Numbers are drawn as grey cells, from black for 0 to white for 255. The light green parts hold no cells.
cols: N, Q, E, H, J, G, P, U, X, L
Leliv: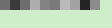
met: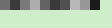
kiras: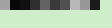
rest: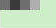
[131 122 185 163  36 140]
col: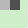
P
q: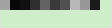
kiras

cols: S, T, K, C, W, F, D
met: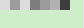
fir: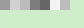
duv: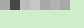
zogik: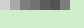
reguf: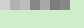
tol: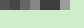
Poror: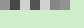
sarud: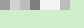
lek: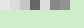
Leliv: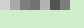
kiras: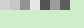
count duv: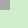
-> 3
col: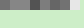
C

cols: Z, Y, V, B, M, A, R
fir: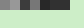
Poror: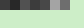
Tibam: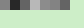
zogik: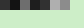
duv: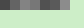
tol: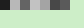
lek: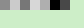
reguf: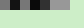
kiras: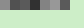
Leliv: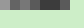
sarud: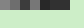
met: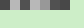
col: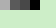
A
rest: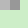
[81 72]

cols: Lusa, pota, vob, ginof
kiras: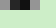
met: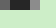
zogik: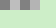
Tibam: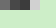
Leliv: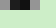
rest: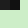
[149]
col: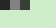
vob

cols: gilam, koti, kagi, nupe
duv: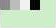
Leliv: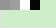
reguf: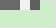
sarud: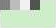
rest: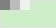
[83]
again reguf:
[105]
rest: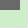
[241  95]
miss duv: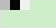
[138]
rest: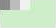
[5]
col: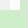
kagi
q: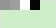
Leliv

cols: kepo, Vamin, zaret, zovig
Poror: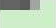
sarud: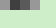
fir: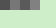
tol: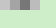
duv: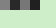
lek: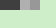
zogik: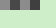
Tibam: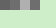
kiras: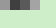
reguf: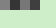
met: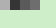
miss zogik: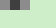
[72]
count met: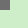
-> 1
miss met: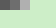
[53]

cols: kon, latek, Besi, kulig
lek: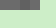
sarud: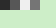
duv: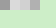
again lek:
[107]
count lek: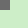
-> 3
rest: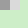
[209 177]
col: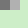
kulig

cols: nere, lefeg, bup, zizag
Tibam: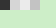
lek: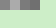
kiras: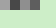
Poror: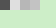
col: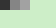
nere
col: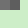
zizag
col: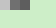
zizag
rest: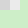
[195]

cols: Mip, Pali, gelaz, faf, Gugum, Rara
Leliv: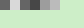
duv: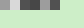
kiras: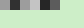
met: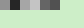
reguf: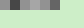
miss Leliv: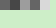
[187]
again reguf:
[146]
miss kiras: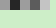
[49]
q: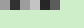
kiras
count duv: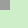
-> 2
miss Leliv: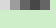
[187]

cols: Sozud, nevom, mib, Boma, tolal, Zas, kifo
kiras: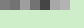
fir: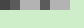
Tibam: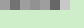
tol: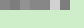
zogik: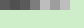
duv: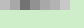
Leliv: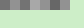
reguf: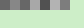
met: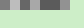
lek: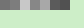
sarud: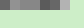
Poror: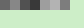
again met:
[91]
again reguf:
[103]
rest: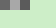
[ 91 146]
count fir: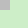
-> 0
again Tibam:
[158]
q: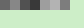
Poror

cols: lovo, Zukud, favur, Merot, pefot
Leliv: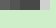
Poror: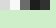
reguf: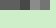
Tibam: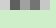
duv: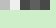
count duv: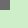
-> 0
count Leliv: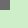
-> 0
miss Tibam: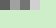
[199]
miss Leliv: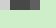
[84]

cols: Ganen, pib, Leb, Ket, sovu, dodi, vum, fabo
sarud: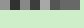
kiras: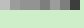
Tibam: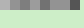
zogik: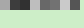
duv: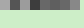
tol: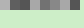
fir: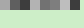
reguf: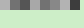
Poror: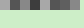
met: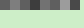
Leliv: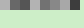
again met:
[95]
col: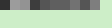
pib
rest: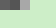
[114 136 168  85]
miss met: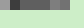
[73]
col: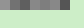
dodi
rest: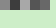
[104]
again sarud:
[104]

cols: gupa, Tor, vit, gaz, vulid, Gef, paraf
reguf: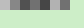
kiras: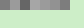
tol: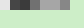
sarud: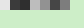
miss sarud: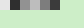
[70]
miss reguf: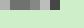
[81]

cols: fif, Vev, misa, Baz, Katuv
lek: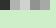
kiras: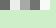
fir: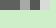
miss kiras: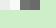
[168]
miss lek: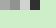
[178]
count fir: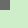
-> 0

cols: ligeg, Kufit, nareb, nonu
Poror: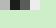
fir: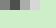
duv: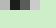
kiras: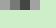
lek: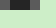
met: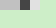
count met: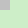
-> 2
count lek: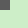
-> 2
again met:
[193]
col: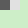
nonu

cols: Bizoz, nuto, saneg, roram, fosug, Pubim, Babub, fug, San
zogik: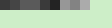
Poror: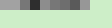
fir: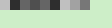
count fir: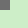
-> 0
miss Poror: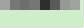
[141]
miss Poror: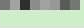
[110]
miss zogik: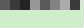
[69]

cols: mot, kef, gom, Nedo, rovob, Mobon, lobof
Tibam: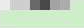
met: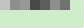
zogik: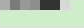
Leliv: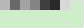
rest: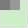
[142  51  51 216]
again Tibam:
[207]
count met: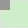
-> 1
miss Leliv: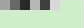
[132]

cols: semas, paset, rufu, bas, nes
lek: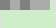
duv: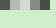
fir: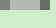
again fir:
[183]
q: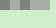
lek
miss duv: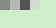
[73]
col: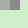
bas

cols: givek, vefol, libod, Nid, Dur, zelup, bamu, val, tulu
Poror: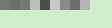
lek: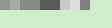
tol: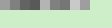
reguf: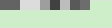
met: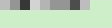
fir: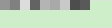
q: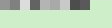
fir
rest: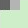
[169 201  77  89]
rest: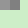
[220  99 180 169 201  77  89]
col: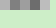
tulu

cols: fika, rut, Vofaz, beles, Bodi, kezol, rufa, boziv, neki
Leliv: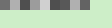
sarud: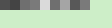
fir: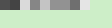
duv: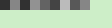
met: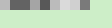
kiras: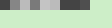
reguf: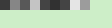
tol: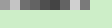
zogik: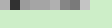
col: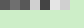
boziv
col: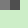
neki
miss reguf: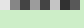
[58]
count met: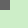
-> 2

